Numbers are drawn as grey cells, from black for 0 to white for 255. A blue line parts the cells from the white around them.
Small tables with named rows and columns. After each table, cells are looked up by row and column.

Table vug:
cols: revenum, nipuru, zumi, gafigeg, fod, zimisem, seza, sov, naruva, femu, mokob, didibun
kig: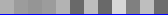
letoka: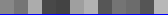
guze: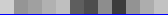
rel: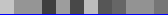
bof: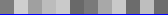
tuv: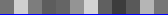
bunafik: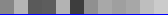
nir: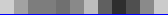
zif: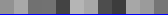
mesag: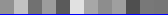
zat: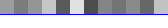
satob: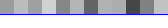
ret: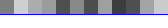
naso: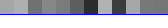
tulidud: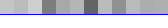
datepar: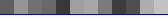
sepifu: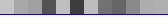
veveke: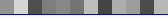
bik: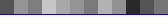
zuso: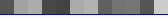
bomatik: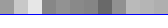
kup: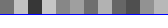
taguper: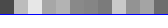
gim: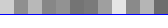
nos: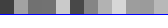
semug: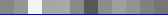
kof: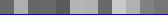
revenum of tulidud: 197
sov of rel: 86
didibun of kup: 184
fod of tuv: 101
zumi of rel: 149
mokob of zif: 155
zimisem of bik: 148
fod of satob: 135
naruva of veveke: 173
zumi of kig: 149

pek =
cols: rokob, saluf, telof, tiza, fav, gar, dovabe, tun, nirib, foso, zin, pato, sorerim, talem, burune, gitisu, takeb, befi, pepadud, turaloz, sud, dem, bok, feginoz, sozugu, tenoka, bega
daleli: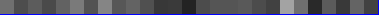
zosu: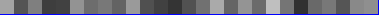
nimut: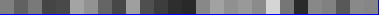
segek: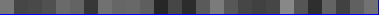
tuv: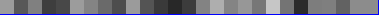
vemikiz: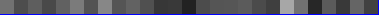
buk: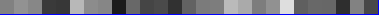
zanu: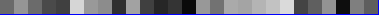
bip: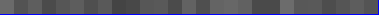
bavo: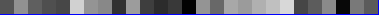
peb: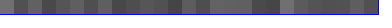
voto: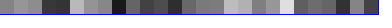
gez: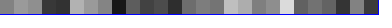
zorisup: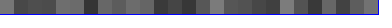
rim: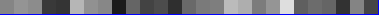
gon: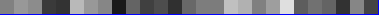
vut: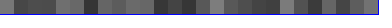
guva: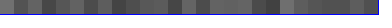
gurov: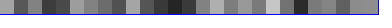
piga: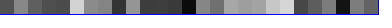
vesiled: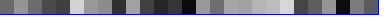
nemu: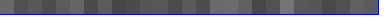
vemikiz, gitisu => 85
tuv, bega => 140
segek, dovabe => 55
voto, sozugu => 50
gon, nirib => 25
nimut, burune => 136

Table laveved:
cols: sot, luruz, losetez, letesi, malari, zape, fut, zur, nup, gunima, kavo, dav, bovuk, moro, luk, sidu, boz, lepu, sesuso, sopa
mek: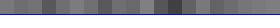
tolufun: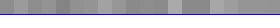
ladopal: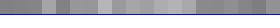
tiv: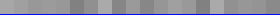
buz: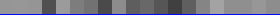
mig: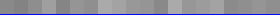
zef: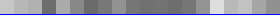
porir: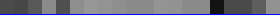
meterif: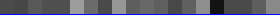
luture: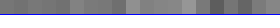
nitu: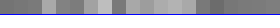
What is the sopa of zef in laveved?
145
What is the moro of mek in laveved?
98
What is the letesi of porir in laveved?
139
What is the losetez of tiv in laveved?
152
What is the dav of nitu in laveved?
172
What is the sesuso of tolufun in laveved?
149

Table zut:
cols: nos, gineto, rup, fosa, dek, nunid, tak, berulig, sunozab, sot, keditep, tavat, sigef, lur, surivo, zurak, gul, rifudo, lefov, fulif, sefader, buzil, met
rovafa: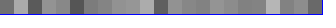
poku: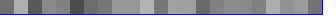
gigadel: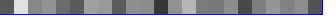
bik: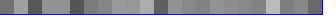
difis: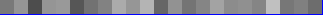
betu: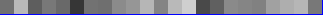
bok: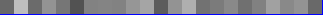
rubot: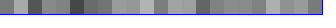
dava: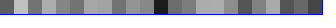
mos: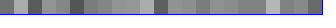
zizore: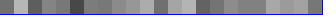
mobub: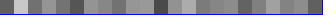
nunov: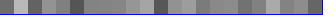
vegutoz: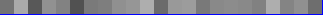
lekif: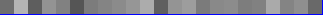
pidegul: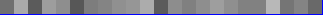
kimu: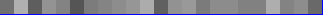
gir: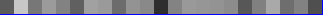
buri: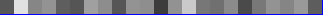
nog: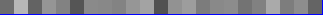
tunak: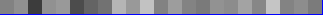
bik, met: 105
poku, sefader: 146
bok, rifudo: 112
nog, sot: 150
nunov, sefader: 131
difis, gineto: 149
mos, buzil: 137

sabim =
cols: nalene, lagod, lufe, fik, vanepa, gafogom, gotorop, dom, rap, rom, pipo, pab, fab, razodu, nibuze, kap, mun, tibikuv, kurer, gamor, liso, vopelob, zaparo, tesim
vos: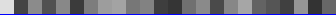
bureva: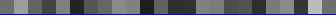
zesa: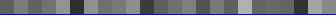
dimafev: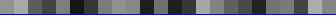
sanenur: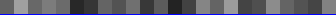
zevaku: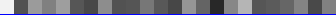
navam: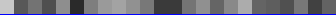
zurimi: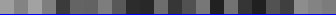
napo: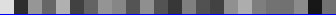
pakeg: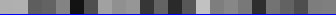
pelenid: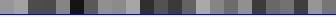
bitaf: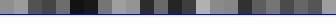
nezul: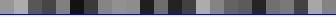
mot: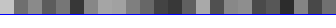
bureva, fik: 67
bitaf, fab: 37
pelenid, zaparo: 150
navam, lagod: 88
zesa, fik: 114
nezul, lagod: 172
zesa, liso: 100
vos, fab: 53
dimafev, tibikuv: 74
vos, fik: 81
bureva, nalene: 110
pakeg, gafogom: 19

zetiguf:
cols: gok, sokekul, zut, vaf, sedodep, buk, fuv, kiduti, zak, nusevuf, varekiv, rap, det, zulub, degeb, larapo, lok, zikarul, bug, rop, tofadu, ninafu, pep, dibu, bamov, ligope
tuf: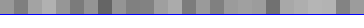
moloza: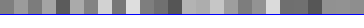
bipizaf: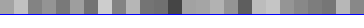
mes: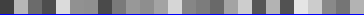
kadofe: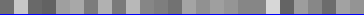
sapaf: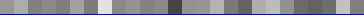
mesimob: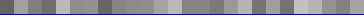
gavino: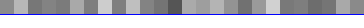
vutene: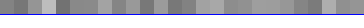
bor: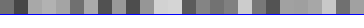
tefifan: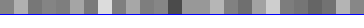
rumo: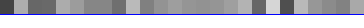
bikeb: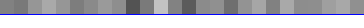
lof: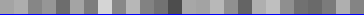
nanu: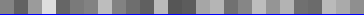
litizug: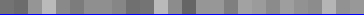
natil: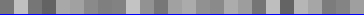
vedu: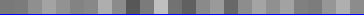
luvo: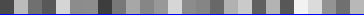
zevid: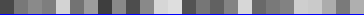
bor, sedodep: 164
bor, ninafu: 159
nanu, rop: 149
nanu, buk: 122
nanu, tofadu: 179
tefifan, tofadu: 125

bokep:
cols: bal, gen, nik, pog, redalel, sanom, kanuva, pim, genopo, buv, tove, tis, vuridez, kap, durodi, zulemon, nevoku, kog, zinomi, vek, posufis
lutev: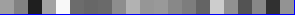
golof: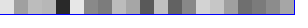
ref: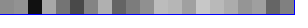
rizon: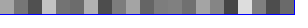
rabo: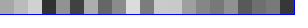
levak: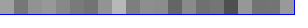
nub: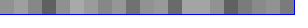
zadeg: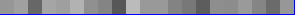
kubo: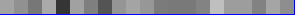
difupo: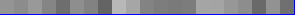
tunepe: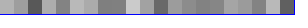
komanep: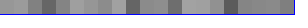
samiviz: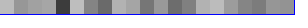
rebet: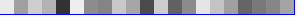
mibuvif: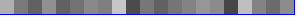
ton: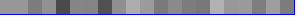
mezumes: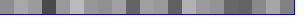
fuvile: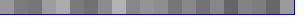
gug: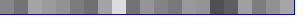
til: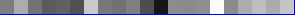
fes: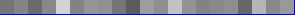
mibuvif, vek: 107
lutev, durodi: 100
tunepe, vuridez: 156
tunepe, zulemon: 134
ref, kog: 149
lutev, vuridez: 136
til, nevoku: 139
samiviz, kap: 128
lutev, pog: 162
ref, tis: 188
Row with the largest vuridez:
rabo

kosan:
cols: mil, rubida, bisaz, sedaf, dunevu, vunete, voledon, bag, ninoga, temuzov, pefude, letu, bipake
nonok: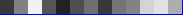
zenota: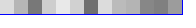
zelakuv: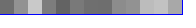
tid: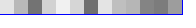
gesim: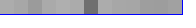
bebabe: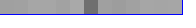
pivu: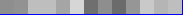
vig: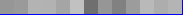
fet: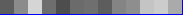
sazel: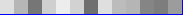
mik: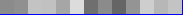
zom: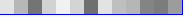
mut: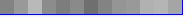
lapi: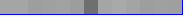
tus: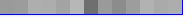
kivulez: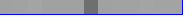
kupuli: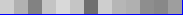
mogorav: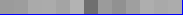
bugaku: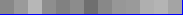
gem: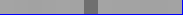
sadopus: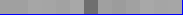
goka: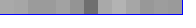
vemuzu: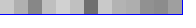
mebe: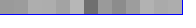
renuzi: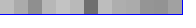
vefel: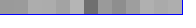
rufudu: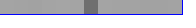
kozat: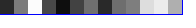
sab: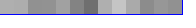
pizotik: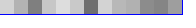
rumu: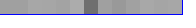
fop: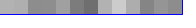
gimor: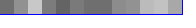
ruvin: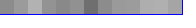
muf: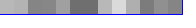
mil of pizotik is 211
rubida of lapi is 165
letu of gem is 162
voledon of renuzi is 111
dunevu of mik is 166
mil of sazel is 223
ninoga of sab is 197
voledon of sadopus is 111
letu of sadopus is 165
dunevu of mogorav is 164
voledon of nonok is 111
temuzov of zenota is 180
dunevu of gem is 164
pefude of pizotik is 140
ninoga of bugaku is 151
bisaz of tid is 115
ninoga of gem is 163
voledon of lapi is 111
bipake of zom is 156
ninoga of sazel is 188

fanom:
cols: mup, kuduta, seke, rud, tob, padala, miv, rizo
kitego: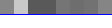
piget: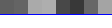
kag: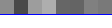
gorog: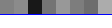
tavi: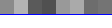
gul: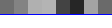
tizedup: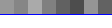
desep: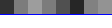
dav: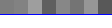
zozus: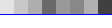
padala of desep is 38
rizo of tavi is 116
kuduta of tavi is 180
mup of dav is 125
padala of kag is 100
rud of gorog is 116
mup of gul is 110
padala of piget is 56
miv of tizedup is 149
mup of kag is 140
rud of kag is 174

